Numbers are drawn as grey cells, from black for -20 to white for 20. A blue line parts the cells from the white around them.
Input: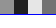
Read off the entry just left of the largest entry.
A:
-15
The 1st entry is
3
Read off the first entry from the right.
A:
-2

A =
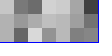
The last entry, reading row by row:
1
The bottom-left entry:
8
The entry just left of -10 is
6
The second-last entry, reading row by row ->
0
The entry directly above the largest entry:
7
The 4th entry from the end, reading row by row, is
3

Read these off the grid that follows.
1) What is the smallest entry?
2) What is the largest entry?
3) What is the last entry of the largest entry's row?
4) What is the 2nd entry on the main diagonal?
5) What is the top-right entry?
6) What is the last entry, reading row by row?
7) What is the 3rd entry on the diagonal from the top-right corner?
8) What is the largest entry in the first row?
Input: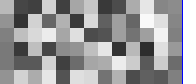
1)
-13
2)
19
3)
1
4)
-12
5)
2
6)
0
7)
5
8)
16

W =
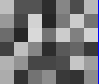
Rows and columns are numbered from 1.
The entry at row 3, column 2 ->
-14
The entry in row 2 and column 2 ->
-9
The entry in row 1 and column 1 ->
10
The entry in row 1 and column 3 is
-7
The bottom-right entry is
2
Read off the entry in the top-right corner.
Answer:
9
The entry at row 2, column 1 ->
4
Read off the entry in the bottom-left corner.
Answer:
7
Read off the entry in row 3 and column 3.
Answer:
14
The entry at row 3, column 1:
-3
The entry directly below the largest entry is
1
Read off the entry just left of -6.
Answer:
-13
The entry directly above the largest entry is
13

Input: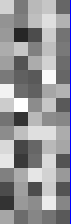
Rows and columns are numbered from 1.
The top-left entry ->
13
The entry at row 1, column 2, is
-1
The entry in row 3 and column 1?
4
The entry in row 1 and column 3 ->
9
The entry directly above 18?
-1
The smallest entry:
-14
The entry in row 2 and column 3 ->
10
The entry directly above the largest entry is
-3
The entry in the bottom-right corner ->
-6
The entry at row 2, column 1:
3
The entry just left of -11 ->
16
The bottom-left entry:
6
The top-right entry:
-4
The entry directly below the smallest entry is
11
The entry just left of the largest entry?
12
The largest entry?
20
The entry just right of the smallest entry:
-8

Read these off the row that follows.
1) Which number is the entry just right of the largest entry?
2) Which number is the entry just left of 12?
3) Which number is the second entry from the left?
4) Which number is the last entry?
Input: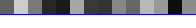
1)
-1
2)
-5
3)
12
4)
2

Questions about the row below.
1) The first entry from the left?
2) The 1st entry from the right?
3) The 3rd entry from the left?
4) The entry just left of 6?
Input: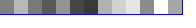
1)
0
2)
6
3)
-1
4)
20

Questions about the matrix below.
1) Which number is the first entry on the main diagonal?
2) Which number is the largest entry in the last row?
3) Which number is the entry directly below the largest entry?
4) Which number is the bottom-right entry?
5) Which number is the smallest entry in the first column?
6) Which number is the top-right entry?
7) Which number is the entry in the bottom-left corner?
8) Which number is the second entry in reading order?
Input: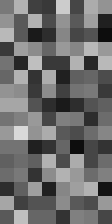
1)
-1
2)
10
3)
-2
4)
-9
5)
-13
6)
3
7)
-6
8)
8
